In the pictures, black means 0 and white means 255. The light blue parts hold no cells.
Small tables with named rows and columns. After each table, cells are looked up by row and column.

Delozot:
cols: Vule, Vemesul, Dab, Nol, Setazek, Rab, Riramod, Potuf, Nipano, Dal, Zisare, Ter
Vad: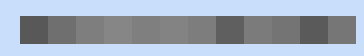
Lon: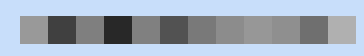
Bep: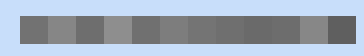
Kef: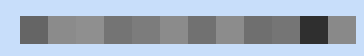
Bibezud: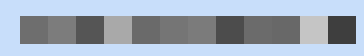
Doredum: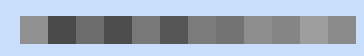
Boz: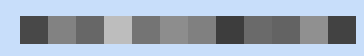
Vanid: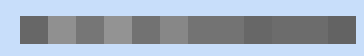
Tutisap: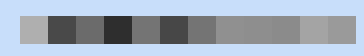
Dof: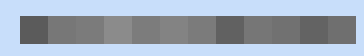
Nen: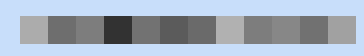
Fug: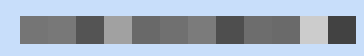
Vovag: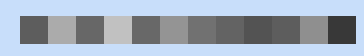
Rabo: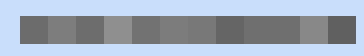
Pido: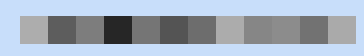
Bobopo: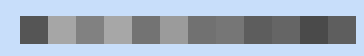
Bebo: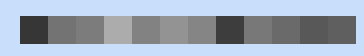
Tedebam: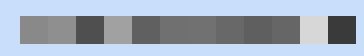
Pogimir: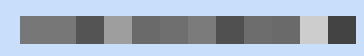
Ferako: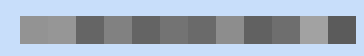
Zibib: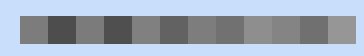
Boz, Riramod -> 128
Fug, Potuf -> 78
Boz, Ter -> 66
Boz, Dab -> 103
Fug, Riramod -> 123
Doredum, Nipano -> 141
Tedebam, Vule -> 137
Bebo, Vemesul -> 115
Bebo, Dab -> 124
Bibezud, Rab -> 117
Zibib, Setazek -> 128
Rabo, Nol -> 143
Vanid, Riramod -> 115
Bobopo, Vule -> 85
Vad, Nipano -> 123
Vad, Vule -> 88
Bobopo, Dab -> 129

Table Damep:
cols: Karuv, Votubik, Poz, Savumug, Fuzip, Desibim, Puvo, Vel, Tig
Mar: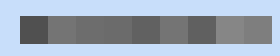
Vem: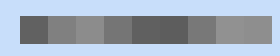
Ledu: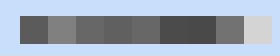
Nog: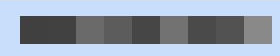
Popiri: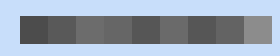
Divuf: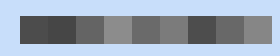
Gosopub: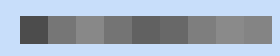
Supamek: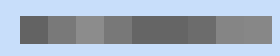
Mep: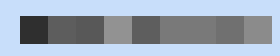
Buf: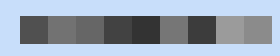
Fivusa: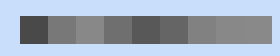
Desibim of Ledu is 75
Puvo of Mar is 96
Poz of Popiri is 108
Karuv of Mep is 47
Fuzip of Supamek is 101
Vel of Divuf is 104
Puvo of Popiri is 86
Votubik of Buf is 114
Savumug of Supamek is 120
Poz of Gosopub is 136
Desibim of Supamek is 101
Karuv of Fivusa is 73
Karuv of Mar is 80
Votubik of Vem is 128

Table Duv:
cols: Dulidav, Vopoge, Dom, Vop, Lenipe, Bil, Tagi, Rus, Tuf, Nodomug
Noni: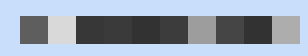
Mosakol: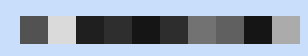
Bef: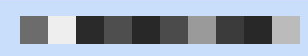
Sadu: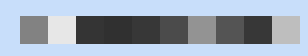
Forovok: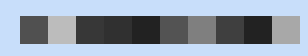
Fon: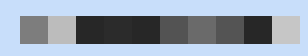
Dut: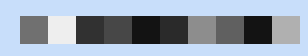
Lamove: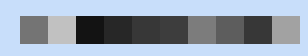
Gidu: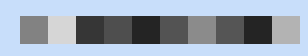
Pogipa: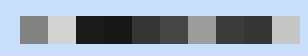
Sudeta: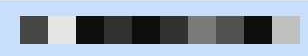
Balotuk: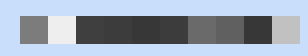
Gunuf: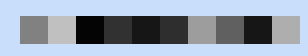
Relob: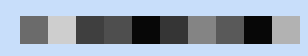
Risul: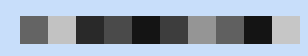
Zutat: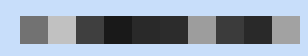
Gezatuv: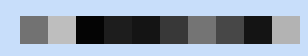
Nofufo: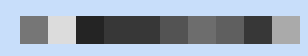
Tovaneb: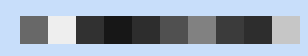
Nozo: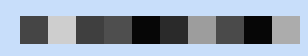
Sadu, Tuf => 55
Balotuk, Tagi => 106
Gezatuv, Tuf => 20
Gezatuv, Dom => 4
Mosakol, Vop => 46
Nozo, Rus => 74
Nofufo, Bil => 83
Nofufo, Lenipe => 55
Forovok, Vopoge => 188
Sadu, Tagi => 147
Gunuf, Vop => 49
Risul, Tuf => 20
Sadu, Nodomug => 190
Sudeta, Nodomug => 192
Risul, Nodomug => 198
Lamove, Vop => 39

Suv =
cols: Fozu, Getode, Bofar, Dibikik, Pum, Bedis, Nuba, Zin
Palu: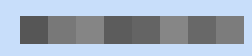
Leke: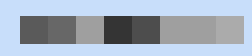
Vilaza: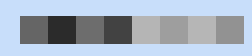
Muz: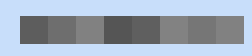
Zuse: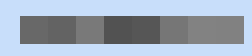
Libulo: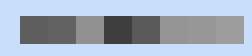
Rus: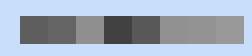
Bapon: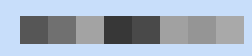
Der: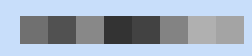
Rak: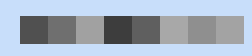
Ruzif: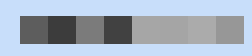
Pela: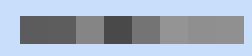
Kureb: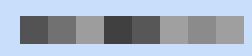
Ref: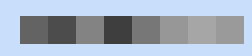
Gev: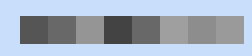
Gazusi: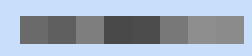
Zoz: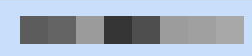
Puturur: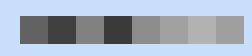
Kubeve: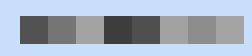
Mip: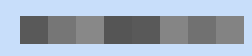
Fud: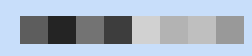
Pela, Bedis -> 148
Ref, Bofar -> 131
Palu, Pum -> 100
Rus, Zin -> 153
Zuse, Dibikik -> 82
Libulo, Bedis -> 148
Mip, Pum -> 89
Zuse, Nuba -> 130
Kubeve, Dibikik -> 61
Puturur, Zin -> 159
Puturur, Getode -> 64

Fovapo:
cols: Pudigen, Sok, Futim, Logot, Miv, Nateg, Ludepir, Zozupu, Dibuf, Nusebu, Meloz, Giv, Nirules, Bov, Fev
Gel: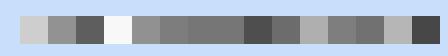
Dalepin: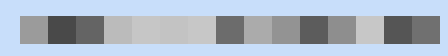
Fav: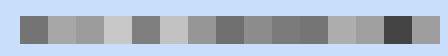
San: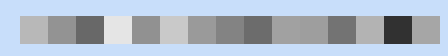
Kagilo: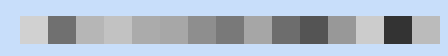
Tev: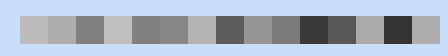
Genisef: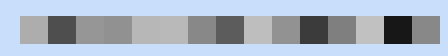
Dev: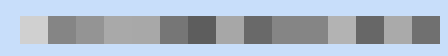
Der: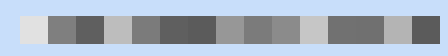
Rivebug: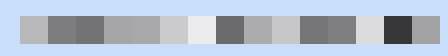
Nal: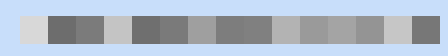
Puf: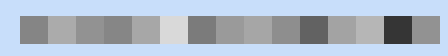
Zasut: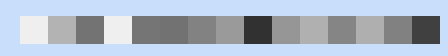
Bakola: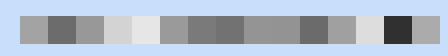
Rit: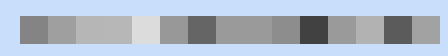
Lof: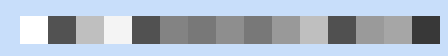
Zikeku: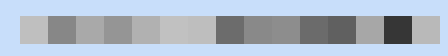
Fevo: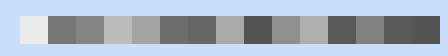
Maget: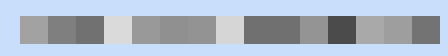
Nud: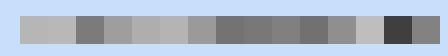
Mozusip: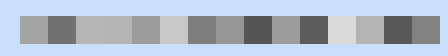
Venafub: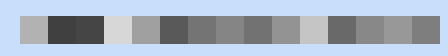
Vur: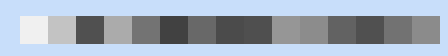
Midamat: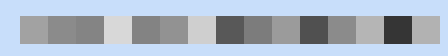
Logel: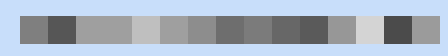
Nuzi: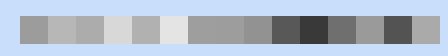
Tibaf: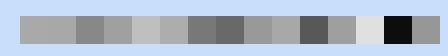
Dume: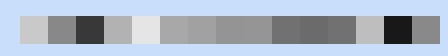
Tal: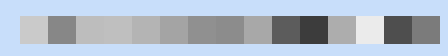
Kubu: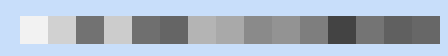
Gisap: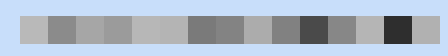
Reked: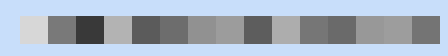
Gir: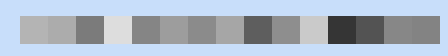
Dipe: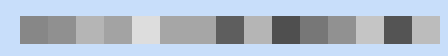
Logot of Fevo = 188
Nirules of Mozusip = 179
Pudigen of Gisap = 185
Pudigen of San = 184
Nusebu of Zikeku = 141
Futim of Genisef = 150
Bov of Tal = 78
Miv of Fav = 126
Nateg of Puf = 217
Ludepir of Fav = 150
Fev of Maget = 115

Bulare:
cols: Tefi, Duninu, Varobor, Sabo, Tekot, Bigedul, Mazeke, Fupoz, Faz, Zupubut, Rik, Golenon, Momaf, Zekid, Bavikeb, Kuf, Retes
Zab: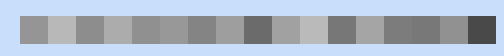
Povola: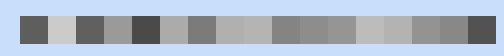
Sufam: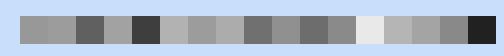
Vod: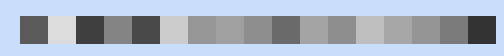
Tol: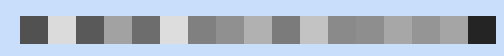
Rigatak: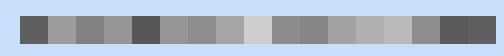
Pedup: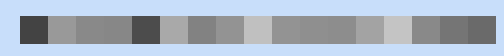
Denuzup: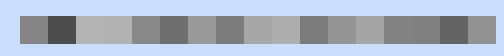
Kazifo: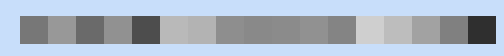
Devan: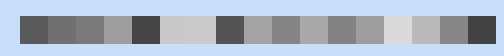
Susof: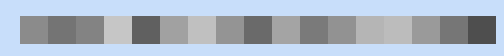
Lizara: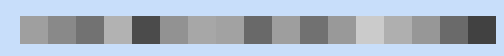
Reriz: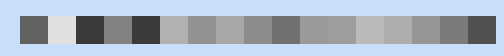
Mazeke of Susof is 192
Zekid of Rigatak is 186
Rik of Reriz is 154
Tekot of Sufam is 62
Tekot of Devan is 69
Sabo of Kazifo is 145
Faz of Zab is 107
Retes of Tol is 36
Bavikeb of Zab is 120

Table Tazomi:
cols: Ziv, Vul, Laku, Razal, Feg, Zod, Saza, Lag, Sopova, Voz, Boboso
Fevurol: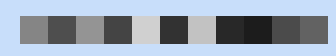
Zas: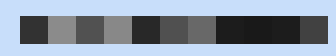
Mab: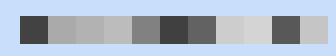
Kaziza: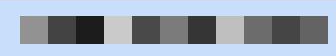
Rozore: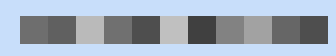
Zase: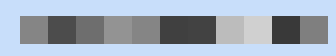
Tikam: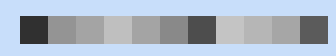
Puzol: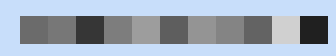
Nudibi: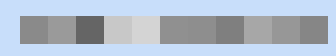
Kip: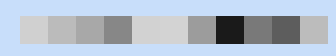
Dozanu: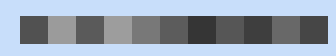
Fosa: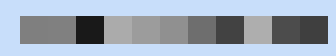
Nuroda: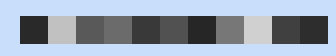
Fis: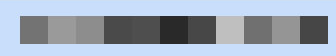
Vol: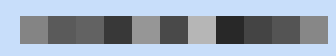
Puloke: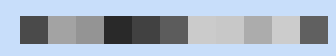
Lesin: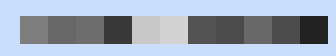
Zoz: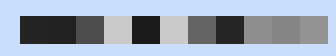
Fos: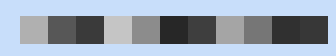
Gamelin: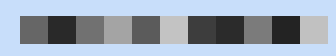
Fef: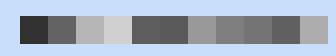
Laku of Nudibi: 101
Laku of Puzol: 54
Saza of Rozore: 64
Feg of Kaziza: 73
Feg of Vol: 150
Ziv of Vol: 132
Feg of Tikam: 164
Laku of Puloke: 148
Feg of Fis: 78
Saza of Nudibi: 142
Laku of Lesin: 109
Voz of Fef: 97
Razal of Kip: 135
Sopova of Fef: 116
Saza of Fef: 153
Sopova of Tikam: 182

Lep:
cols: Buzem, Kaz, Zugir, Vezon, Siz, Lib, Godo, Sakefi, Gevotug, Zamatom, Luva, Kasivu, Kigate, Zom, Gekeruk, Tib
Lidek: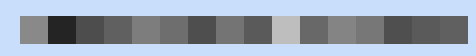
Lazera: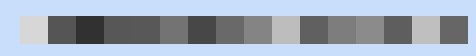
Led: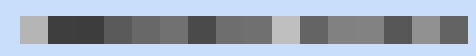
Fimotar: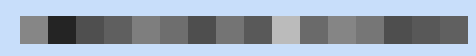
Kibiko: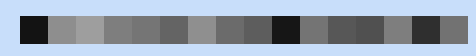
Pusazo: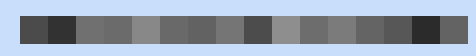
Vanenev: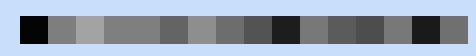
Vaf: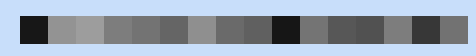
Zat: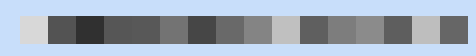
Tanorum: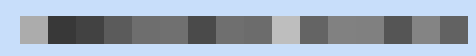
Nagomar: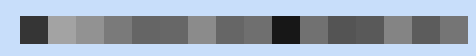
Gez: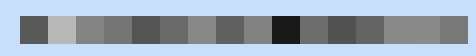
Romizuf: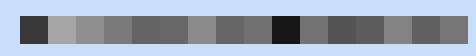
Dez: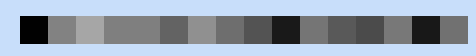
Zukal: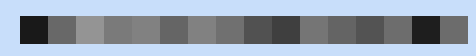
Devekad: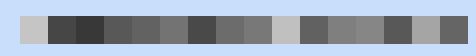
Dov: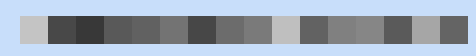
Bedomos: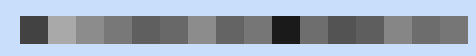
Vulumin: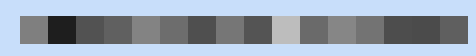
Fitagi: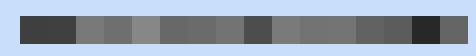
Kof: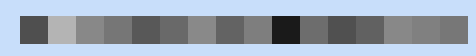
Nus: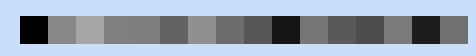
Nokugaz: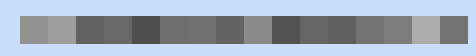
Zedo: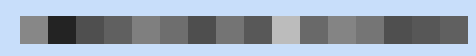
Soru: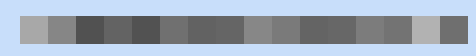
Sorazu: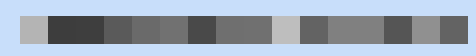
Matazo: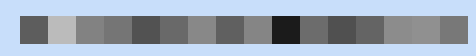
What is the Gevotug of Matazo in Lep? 133
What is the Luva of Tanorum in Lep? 100
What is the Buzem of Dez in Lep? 1
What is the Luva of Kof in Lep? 109
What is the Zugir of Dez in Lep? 166
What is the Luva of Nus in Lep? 119
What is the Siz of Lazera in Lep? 88
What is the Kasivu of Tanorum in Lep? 129
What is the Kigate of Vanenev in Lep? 77
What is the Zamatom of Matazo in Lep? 27
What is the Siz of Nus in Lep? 125

